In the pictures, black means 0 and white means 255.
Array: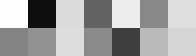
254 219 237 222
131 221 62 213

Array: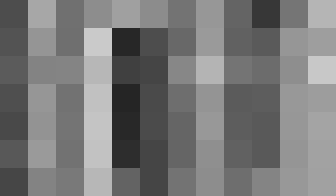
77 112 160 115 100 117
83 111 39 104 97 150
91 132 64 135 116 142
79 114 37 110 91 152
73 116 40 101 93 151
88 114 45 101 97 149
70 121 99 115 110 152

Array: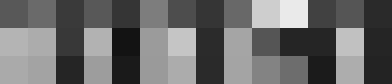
88 58 53 77 104 234 85
180 56 19 197 165 37 193
170 37 26 172 164 109 173

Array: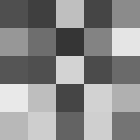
79 191 139
151 53 229
85 211 106
233 69 176
184 99 116

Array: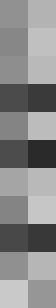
145
135
142
75
132
76
165
132
72
144
201

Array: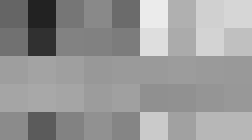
101 118 107 176 214
113 130 124 171 192
158 159 154 156 153
165 165 160 145 152
139 130 133 161 183

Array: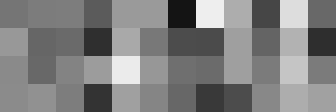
117 125 154 20 173 221
152 106 169 76 159 178
138 131 235 111 159 197
139 125 160 103 76 173
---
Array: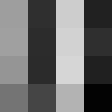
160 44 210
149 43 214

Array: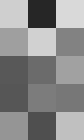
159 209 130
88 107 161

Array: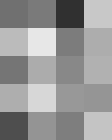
187 231 124
117 172 136

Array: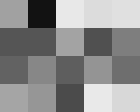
85 85 163
98 135 94

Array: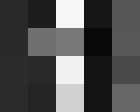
41 112 120
44 40 241

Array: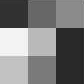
242 185 40
193 122 41
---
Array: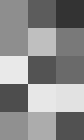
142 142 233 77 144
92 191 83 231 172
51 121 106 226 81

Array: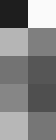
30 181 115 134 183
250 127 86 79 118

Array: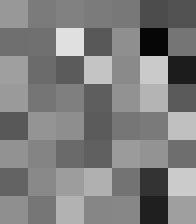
152 111 159 154 88 146 99 143
123 112 107 117 148 132 137 118
129 224 91 127 142 106 157 178
123 88 196 94 91 96 176 134
120 143 138 146 118 155 115 135
76 6 202 180 122 147 51 31
82 117 28 90 192 110 203 159

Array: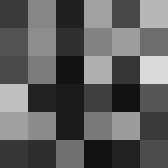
58 82 74 191 160 55
134 141 123 33 140 46
32 47 18 27 28 113
161 131 176 63 122 17
72 157 53 18 156 33
183 109 217 86 58 77

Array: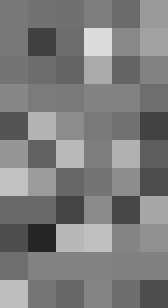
119 119 116 135 84 150 193 105 78 111 190
114 64 109 123 179 98 155 105 37 130 117
112 108 100 121 140 185 103 68 184 130 102
125 220 170 131 121 126 116 139 192 130 132
106 136 101 131 113 177 141 70 133 128 109
154 162 131 110 66 93 76 167 145 129 77

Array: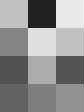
192 132 81 98
33 224 172 126
234 194 84 145
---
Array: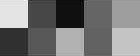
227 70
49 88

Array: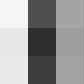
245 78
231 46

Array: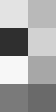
227 185
47 210

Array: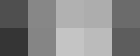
79 135
53 133

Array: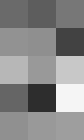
106 93
146 143

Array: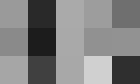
154 41
138 28
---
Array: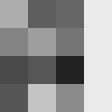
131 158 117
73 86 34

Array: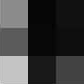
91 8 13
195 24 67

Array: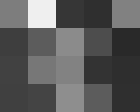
62 92 139
65 119 130

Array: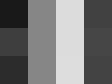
62 134 220
44 134 221

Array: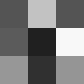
91 32 248
151 48 149

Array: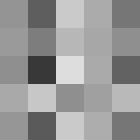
154 125 183
143 56 221
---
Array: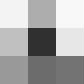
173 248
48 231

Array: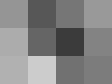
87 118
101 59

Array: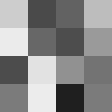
74 98
103 77

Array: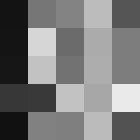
118 131
214 107

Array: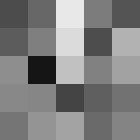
103 232
127 219

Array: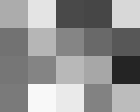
228 73
182 133
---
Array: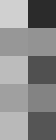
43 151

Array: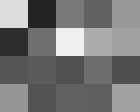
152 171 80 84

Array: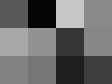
137 54 118

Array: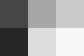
202 221

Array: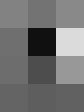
137 16 109

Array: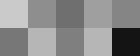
133 182

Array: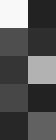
34 78

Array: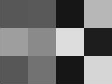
183 221 114

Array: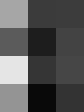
60 29 229
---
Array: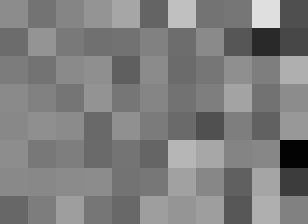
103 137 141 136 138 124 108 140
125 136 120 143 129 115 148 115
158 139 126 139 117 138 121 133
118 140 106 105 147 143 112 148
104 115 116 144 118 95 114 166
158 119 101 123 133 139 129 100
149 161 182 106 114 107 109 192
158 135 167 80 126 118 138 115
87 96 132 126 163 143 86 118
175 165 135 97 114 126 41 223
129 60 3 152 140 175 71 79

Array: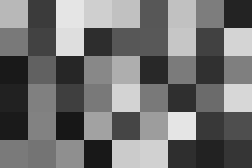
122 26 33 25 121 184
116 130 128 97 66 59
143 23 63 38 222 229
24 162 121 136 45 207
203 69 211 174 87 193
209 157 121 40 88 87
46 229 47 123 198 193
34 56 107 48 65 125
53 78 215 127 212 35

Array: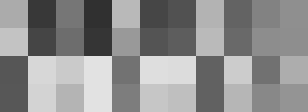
87 86 195 171
211 215 69 56
180 202 109 118
226 226 53 48
125 114 153 185
198 222 84 70
191 220 93 81
97 97 186 179
182 204 105 99
136 113 141 130
148 173 142 143

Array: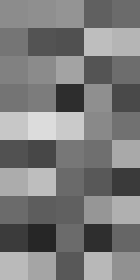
186 59 107 172 81 199 116 129 117 140
165 38 93 190 71 220 124 139 83 143
88 107 96 106 119 202 45 163 80 148
184 46 150 88 111 137 143 84 190 96
145 102 176 58 169 113 73 109 181 107

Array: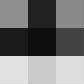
225 26 142
202 13 33
221 67 138

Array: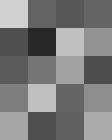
166 125 91 79 209
79 192 117 38 98
96 100 162 192 87
172 142 77 146 101

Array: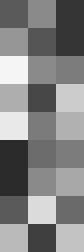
186 90 43 43 233 174 245 150 90
63 219 138 108 123 71 138 85 138
195 106 168 124 177 204 124 53 53
